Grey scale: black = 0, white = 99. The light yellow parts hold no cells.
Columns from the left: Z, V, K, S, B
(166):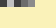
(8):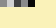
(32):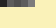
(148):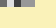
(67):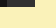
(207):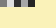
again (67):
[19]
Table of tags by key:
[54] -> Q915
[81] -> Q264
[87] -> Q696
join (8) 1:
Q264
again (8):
[54]
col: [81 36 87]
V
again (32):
[36]
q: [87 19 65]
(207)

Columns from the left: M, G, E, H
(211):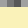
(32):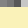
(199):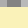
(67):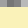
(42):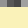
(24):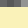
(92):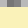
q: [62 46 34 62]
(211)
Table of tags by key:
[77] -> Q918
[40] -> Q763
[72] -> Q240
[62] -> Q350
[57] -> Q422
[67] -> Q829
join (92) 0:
Q240

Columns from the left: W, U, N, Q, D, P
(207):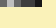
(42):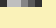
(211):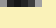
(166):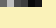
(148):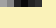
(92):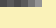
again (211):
[14]
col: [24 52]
Q
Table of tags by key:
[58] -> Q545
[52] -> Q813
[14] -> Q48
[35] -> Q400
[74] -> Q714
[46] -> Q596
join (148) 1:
Q813
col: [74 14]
U

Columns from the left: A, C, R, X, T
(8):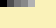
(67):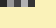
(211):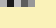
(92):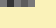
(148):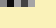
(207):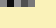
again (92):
[47]
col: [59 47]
T
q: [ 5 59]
(207)

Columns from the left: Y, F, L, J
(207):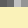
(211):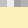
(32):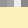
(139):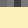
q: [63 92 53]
(32)
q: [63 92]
(32)
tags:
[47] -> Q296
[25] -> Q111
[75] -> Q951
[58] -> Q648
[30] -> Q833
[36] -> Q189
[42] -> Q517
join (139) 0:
Q517

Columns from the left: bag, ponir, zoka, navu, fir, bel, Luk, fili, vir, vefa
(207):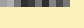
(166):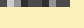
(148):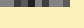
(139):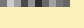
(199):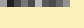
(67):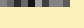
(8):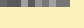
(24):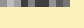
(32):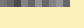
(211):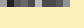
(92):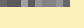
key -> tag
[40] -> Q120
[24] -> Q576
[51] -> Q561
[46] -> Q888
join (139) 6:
Q120
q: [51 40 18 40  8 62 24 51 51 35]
(67)
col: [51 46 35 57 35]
vir
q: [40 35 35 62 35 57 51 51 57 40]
(92)
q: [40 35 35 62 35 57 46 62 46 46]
(8)

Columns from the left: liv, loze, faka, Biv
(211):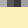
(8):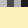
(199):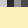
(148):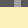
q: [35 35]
(148)
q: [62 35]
(148)
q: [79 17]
(199)
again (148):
[35]
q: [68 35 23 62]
(211)

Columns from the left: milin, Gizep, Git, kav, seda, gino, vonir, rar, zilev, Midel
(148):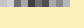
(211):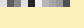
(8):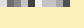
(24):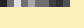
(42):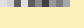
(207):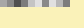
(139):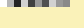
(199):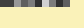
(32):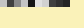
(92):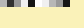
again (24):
[43]
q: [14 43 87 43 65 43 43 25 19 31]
(24)
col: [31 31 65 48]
Midel

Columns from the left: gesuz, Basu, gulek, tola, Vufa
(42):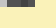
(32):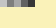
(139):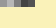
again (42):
[32]
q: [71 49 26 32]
(139)
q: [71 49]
(139)

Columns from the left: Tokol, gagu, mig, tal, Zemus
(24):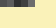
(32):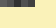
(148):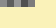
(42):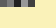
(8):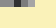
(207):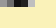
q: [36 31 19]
(32)
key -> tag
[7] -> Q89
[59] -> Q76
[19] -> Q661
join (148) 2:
Q76

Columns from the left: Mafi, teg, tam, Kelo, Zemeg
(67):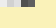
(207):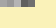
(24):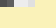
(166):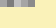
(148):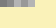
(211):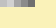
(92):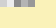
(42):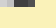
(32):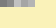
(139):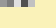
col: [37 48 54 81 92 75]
teg
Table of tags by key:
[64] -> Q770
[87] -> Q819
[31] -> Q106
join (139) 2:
Q819
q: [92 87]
(24)
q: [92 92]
(24)
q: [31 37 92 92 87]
(24)
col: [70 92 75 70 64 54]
tam
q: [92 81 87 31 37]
(67)

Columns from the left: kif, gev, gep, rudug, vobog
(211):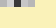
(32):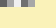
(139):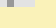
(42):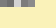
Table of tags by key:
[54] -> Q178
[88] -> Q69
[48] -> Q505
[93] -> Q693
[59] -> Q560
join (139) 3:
Q69
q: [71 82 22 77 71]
(211)
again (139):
[88]

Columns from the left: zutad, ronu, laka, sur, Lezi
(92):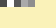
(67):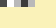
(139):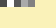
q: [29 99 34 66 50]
(139)
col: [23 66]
sur
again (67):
[72]

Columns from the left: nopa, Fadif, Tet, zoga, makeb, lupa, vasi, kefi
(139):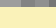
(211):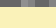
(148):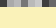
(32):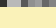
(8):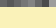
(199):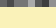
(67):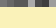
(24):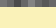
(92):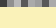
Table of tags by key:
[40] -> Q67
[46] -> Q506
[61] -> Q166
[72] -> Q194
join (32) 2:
Q194
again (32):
[72]
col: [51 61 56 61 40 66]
kefi
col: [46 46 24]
nopa
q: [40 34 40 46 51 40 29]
(8)
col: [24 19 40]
nopa
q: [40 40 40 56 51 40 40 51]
(211)

